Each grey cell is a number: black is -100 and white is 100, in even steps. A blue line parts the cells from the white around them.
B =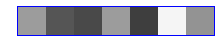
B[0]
22
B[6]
15
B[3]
22

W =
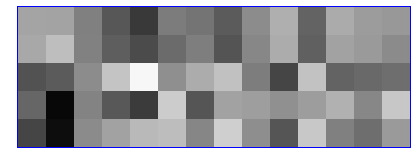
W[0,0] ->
29
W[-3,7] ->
51
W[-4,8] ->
6
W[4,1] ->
-90
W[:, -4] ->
[-22, -25, 52, 23, 57]
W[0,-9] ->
-3
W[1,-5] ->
35
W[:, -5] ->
[37, 35, -46, 13, -33]
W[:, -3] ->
[34, 27, -22, 39, 0]
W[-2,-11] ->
-31
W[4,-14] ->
-46
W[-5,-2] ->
22
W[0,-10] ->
-55
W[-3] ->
[-36, -29, 10, 54, 94, 12, 35, 51, -2, -46, 52, -22, -18, -14]
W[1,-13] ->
49
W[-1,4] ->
45
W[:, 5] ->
[-3, -16, 12, 60, 48]
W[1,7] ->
-34

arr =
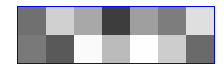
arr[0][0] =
-12
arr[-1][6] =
-17
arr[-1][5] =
61
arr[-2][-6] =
63
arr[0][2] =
32

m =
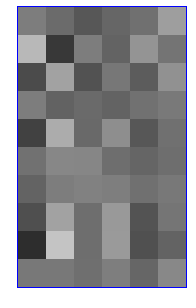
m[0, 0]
-2
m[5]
[-11, 6, 5, -14, -21, -14]
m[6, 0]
-22
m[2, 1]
27
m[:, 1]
[-16, -56, 27, -23, 35, 6, -2, 27, 54, -6]
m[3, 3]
-22
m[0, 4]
-12
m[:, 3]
[-20, -22, -7, -22, 11, -14, -1, 20, 21, -1]
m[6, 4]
-12
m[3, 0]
-2
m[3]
[-2, -23, -17, -22, -11, -5]
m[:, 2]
[-32, -2, -36, -17, -18, 5, 1, -14, -14, -13]
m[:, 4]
[-12, 16, -28, -11, -32, -21, -12, -35, -37, -20]
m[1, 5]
-9
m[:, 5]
[24, -9, 14, -5, -12, -14, -6, -8, -22, 7]

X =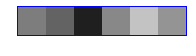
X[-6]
-2
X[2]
-76
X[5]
16
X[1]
-22

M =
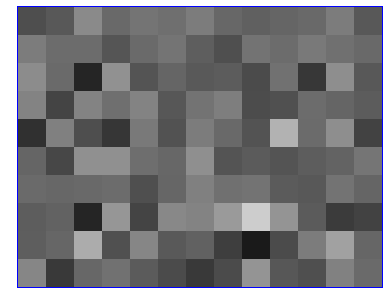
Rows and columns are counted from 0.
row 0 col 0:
-39
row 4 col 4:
-5
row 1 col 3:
-33
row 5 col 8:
-29
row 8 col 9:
-41
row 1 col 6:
-26
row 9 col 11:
1
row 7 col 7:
21
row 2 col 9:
-11
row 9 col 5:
-41
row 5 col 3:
13
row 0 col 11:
-3
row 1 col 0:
-3
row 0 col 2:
8
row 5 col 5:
-19
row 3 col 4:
3
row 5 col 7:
-34
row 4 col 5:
-36
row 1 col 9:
-15
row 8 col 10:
-3
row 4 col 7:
-18
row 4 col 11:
11
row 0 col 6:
-3
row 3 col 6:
-10
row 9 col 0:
5
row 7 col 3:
18
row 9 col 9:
-32
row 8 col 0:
-26
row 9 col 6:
-55
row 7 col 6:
3
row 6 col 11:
-10
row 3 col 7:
-1
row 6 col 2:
-18
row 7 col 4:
-47
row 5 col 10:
-27
